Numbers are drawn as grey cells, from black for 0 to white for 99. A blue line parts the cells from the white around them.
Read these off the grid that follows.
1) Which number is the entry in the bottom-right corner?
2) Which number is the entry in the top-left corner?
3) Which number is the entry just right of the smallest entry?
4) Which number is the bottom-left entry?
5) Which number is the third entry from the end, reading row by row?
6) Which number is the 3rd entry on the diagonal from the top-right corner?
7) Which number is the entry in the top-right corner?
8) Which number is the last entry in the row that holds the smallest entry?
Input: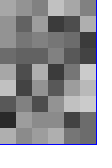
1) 42
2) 65
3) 61
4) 68
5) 68
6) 46
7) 50
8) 42

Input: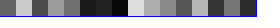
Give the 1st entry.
39
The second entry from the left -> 79
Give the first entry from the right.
17
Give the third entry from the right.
21
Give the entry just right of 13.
3

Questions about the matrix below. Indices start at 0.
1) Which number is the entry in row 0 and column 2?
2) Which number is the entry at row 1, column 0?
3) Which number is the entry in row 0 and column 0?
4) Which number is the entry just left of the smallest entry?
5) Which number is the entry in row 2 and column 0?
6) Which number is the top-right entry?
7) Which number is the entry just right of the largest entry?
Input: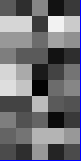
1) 52
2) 83
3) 35
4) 76
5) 59
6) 22
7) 79

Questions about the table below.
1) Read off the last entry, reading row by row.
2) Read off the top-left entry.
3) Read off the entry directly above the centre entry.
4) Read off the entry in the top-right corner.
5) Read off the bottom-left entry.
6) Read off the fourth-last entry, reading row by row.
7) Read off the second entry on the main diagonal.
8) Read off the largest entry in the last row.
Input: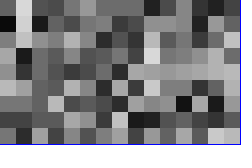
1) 72
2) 38
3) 46
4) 26
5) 46
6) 65
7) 81
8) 78

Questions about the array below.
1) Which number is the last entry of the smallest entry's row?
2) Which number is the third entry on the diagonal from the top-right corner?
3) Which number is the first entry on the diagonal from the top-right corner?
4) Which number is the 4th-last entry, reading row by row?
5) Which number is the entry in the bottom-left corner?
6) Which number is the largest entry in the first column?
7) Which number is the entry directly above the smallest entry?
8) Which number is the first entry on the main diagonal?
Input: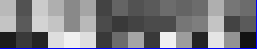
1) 7
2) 89
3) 42
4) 14
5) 11
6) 76
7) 35
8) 72

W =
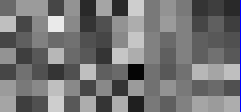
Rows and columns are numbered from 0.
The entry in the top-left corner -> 41
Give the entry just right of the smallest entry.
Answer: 44
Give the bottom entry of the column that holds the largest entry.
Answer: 80
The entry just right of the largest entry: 53
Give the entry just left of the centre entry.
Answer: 20
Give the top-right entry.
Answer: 16
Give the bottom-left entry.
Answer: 64
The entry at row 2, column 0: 27
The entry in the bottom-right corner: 67
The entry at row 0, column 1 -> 60
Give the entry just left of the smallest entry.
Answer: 41
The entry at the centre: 77
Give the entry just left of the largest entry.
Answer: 53
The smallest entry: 2
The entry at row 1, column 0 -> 74
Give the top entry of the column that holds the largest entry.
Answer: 27
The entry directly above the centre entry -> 53
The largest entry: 91
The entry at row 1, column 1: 27

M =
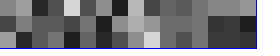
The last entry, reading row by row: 20
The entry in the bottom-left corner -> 61
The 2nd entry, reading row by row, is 61
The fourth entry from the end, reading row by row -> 45
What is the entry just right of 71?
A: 27
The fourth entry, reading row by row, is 31
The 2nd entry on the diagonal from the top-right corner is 23
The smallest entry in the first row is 12
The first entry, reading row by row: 52
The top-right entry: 58
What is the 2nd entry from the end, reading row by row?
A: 23
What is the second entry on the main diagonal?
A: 49

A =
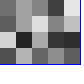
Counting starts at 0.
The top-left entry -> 44
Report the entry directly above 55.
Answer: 21
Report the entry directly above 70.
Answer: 14
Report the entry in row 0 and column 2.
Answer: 51
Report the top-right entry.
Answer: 89
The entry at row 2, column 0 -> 82

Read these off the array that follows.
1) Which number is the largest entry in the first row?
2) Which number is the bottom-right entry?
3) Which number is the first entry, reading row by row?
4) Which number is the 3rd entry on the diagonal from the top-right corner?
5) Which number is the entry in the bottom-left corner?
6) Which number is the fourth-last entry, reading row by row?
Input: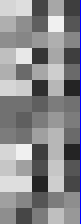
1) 86
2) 59
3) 83
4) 59
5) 55
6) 27

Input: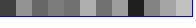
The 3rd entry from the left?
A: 40
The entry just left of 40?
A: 57
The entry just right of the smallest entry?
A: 51

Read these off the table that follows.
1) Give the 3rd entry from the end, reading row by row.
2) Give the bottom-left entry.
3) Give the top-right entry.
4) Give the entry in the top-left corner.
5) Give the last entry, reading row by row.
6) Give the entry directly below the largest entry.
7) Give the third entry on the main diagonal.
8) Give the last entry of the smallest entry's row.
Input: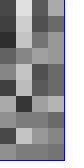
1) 48
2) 56
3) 66
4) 28
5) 45
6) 80
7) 45
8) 59
